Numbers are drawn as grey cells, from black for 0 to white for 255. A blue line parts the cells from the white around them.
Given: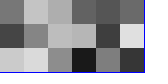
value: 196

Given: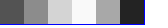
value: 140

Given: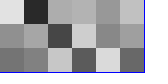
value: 41

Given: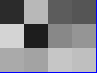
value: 184

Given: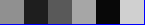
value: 30

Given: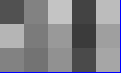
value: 130

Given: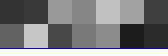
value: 56

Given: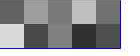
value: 157

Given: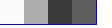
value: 174
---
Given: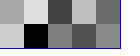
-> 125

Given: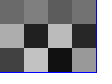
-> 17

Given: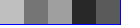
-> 159

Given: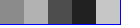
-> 77

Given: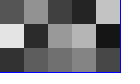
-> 112

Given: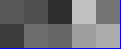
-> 102

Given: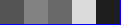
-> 106

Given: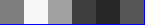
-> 161

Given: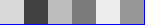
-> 190
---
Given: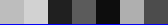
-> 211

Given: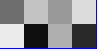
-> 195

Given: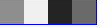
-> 240

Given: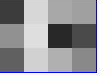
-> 215

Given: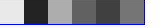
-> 35

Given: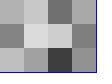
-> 199
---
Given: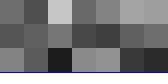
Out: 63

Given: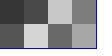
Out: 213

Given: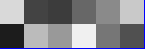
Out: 240

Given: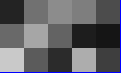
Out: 99

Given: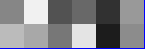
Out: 228

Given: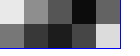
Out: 28

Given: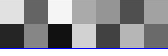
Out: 65

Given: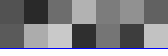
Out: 117

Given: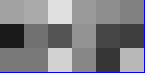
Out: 147
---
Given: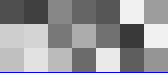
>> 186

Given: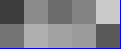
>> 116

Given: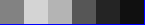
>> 212

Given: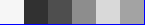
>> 49

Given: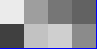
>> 98

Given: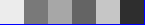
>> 121

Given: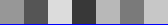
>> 220

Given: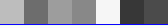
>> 157
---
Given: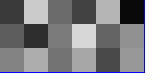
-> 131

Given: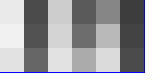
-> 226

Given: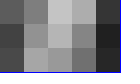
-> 73

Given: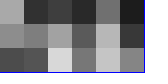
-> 76

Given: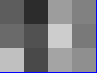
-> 192

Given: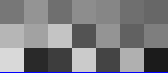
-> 217

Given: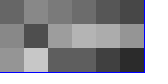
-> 149

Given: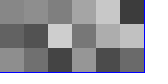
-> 142

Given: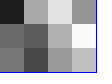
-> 119

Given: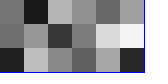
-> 33
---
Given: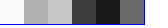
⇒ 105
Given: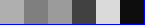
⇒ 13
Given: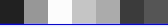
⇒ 85
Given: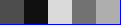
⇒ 174
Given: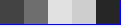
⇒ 38
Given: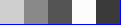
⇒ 58
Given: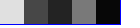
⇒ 7
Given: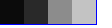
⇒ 195
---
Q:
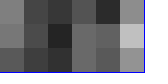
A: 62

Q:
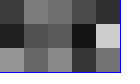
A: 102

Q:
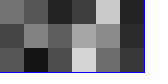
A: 20

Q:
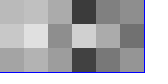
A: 179

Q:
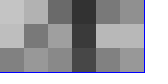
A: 152

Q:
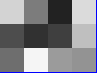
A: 245
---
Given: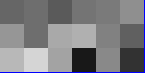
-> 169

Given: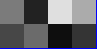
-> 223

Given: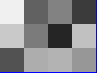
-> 37

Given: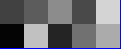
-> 140

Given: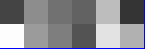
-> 113

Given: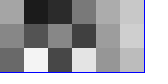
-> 135

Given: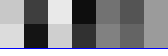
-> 233

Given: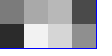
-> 184

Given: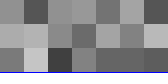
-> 138
